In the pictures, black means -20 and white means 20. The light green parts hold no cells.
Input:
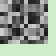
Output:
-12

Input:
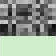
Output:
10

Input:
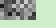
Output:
2

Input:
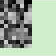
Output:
-2

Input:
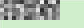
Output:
1
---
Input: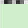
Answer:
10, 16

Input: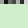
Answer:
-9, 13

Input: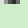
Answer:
-7, 15

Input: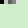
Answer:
-5, 15

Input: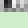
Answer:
16, 18

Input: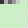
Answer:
-4, 12

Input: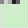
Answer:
7, 13
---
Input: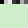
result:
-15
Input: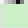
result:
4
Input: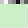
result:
-17
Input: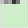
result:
6
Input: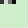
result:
14
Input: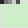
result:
2
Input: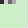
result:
13
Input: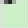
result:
-6
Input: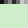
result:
-3
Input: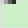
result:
5
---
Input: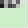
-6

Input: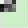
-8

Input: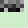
-3

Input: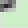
-8

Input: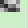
-2

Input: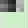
7

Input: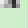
-11

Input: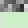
-13
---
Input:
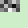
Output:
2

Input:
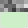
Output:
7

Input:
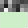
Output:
-8

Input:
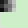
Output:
10

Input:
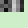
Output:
-14

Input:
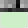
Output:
3

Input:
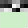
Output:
-9

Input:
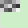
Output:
12
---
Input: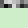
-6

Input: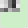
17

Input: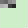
-2

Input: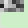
-15

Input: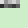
15

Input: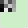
-17

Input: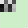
-18
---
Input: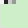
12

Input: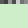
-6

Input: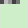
-2

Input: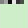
-8

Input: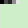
-8

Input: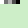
-2

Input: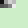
-5

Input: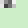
-2

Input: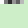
-1

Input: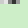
4
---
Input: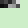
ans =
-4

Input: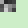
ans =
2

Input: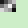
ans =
18

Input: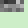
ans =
4

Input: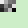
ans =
-7

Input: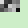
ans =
8

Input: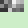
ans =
2
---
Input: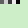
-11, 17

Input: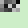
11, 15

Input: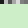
6, 14

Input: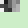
-4, 18

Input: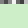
18, 18

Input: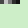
-1, 11

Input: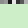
16, 16

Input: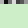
14, 14

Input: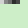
-3, 13
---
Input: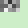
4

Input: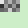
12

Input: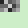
-14

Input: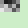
10

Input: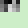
15

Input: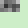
4
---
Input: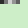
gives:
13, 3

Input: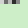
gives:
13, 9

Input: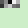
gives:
18, 12

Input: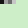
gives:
11, 5

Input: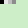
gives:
16, 10

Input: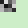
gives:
15, 13

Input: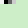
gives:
18, 12

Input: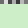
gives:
15, 9

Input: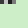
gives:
11, -1

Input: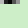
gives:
9, 3
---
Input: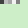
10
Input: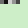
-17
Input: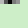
-7
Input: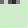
13
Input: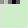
11
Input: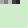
0
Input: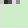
-13
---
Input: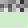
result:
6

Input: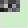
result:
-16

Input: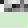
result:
20

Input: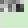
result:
0

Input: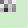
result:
8

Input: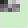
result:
-2
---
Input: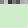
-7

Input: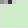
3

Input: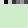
-12

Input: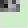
-12

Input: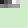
-7

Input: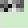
-16

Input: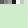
-5

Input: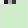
-11
